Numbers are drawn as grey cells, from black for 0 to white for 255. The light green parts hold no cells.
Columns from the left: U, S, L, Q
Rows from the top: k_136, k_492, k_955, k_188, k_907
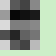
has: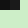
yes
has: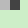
no

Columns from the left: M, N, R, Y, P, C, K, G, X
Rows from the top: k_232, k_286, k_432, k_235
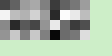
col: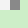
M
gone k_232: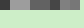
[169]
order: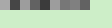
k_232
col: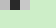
N
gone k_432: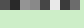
[89]
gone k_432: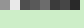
[137]
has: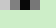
no

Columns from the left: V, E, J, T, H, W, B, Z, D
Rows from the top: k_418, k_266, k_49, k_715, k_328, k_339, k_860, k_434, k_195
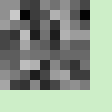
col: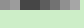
V
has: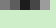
yes

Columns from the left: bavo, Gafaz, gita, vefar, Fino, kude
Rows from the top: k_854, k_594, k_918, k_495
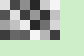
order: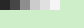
k_854
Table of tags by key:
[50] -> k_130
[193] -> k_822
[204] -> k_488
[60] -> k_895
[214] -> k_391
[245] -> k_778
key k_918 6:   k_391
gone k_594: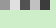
[50]
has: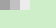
yes

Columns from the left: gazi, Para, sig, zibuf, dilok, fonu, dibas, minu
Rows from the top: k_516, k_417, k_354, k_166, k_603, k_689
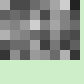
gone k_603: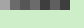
[119]
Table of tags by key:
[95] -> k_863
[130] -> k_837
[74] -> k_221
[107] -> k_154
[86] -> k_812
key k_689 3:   k_812

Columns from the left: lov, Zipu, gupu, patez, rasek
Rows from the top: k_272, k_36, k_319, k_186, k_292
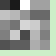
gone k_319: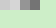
[138]
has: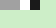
no

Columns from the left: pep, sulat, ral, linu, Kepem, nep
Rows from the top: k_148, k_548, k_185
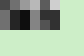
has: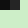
no
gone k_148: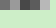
[207]
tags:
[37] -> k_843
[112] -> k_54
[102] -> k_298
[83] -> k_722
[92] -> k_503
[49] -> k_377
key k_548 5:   k_377
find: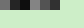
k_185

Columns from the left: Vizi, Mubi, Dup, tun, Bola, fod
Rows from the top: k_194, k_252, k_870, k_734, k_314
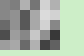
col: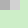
fod
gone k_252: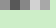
[219]
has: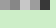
no
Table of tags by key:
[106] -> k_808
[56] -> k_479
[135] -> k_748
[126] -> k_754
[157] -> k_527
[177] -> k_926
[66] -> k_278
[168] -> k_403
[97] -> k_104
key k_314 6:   k_104
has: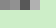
no
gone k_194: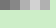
[126]
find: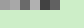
k_314

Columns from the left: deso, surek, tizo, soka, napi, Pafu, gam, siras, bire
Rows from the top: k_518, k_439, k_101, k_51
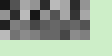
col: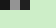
deso
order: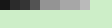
k_439
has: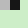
yes
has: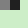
no

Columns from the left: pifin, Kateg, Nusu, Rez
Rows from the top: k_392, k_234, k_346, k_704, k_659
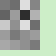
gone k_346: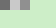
[222]
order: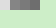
k_392
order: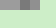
k_704
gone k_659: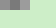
[168]
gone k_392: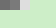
[133]

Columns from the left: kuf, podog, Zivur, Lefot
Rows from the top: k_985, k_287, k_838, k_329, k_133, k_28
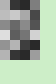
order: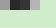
k_28
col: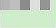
kuf
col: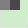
Lefot
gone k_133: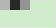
[62]
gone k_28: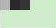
[157]

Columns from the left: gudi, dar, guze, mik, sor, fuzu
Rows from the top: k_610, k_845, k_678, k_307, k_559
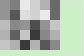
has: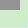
no
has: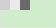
yes
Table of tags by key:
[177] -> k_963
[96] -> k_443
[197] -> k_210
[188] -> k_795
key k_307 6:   k_963
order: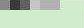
k_307
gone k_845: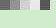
[221]

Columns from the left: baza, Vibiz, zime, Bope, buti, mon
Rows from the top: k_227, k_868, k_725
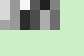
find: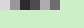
k_868
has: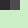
yes

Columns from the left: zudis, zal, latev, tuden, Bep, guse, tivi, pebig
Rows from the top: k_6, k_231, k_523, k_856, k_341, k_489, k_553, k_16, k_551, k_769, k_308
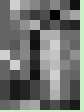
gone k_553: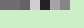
[187]
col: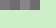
tivi
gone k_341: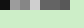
[122]
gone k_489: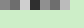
[196]
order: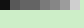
k_341
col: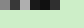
tuden

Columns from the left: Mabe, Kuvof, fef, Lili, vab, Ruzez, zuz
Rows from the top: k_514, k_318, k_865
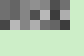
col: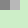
vab
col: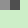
Lili
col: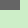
Kuvof
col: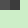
Ruzez
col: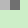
vab
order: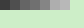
k_318
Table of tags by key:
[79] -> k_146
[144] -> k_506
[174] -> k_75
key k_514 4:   k_506

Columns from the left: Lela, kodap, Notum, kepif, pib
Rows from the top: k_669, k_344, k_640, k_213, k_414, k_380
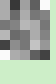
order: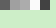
k_380
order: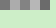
k_213
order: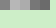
k_213

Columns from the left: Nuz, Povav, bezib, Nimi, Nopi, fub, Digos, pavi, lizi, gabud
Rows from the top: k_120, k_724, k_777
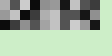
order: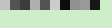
k_120
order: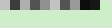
k_724
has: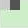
no
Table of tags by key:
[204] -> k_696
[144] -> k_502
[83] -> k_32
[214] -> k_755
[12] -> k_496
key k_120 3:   k_696
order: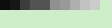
k_120
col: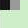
lizi

